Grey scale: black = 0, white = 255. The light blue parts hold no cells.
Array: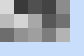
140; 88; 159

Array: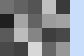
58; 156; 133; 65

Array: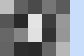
91; 61; 225; 45

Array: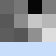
124; 199; 86

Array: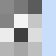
91; 244; 236

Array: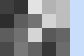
190; 211; 213; 121

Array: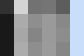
93; 154; 133; 172

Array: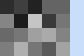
100; 58; 160; 175
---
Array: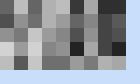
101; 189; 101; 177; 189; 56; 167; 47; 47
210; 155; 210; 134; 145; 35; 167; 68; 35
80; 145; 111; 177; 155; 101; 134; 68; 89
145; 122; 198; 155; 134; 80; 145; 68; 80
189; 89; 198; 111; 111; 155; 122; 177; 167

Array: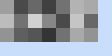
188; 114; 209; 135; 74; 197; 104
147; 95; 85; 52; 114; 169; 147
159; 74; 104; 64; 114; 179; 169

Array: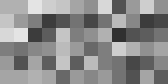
216; 228; 60; 93; 197; 126; 144; 177; 48; 82; 93; 115
177; 177; 228; 206; 197; 165; 144; 216; 82; 154; 206; 144
165; 165; 177; 165; 104; 154; 135; 154; 115; 82; 165; 93
197; 154; 126; 60; 82; 115; 71; 115; 187; 135; 60; 71
126; 115; 135; 144; 187; 154; 104; 126; 206; 177; 144; 165
154; 82; 165; 93; 197; 93; 187; 126; 115; 71; 93; 135

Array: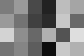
124; 154; 73; 34; 189; 165
211; 142; 104; 177; 83; 222
115; 133; 93; 13; 200; 177
154; 115; 64; 43; 200; 104

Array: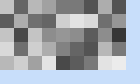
184; 207; 161; 227; 73; 92; 121; 227; 236
92; 173; 111; 101; 207; 227; 217; 111; 150
217; 111; 207; 173; 130; 101; 83; 184; 121
196; 101; 184; 161; 121; 121; 83; 173; 83
196; 73; 196; 141; 150; 141; 92; 141; 54

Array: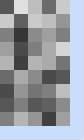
87; 224; 190; 107; 202
127; 180; 149; 64; 159
107; 170; 139; 75; 87
75; 149; 116; 127; 190
87; 127; 87; 96; 139
202; 96; 202; 190; 149
159; 75; 127; 170; 213
180; 64; 180; 170; 116
127; 54; 139; 159; 127

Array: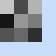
22; 151; 124
83; 104; 46
197; 73; 179
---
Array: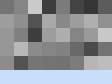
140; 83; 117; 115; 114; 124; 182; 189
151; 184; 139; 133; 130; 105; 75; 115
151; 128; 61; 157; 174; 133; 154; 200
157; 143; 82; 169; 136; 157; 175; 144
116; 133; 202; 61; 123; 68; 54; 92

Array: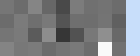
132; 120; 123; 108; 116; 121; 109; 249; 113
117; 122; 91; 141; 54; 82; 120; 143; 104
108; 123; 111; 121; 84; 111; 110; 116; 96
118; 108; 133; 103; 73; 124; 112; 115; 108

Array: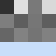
102; 130; 116; 129
126; 94; 118; 94
48; 224; 121; 217

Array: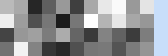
114; 242; 131; 54; 40; 80; 118; 121; 84; 123; 149
68; 151; 160; 124; 172; 101; 58; 131; 98; 60; 125
238; 157; 80; 119; 28; 119; 254; 180; 231; 167; 151
186; 169; 38; 95; 153; 63; 168; 232; 250; 153; 228

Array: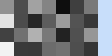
242; 58; 57; 108; 114; 78; 53
65; 113; 177; 121; 34; 80; 150
227; 76; 38; 93; 156; 83; 56
146; 77; 162; 132; 14; 63; 121

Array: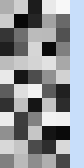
128; 186; 141; 175; 70
216; 197; 75; 45; 217
144; 60; 198; 20; 10
236; 61; 129; 242; 240
48; 191; 21; 195; 44
93; 222; 242; 91; 32
233; 22; 77; 145; 210
188; 202; 212; 225; 168
31; 92; 214; 10; 127
53; 111; 187; 186; 81
203; 7; 37; 162; 105
174; 207; 28; 233; 248

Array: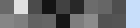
134; 127; 98; 101; 22; 126; 140; 82; 84
105; 224; 75; 20; 65; 40; 108; 102; 78

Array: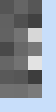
113; 112; 122
89; 86; 61
102; 115; 227
73; 104; 120
98; 116; 215
97; 80; 65
85; 101; 86
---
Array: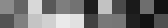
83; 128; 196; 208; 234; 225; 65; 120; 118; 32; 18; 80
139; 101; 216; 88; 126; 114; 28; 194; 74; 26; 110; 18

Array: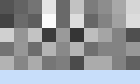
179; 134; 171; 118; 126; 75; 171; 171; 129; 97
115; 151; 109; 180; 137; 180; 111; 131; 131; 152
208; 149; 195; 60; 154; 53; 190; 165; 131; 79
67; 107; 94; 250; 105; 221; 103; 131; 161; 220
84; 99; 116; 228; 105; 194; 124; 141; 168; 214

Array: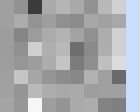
164; 151; 246; 158; 148; 170; 173; 131; 127
161; 149; 185; 173; 168; 170; 158; 160; 160
160; 197; 166; 149; 140; 136; 177; 159; 106
158; 150; 157; 172; 196; 124; 143; 191; 220
157; 144; 207; 175; 184; 110; 138; 174; 209
157; 134; 156; 171; 179; 163; 144; 173; 209
160; 172; 147; 158; 144; 140; 167; 161; 168
159; 146; 59; 170; 181; 169; 146; 184; 209

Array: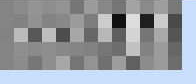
132; 140; 119; 142; 167; 117; 147; 112; 157; 96; 140; 155; 109
132; 143; 139; 142; 136; 133; 129; 119; 109; 193; 130; 155; 102
131; 187; 88; 190; 77; 167; 102; 183; 94; 212; 117; 169; 85
132; 129; 146; 131; 136; 155; 125; 204; 17; 221; 30; 203; 74
132; 139; 148; 142; 147; 118; 155; 135; 117; 163; 138; 158; 120

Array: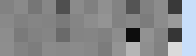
142; 131; 125; 139; 137; 139; 136; 124; 148; 181; 143; 130; 218
141; 122; 130; 133; 106; 132; 133; 129; 141; 13; 146; 132; 53
137; 129; 133; 131; 122; 133; 141; 148; 130; 135; 124; 140; 154
130; 138; 118; 135; 79; 139; 128; 144; 131; 84; 129; 140; 57

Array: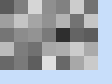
104; 122; 94; 223; 104; 168; 202
187; 125; 113; 168; 173; 204; 170
117; 140; 147; 122; 46; 100; 92
159; 196; 165; 146; 179; 115; 197
90; 127; 214; 143; 129; 204; 114
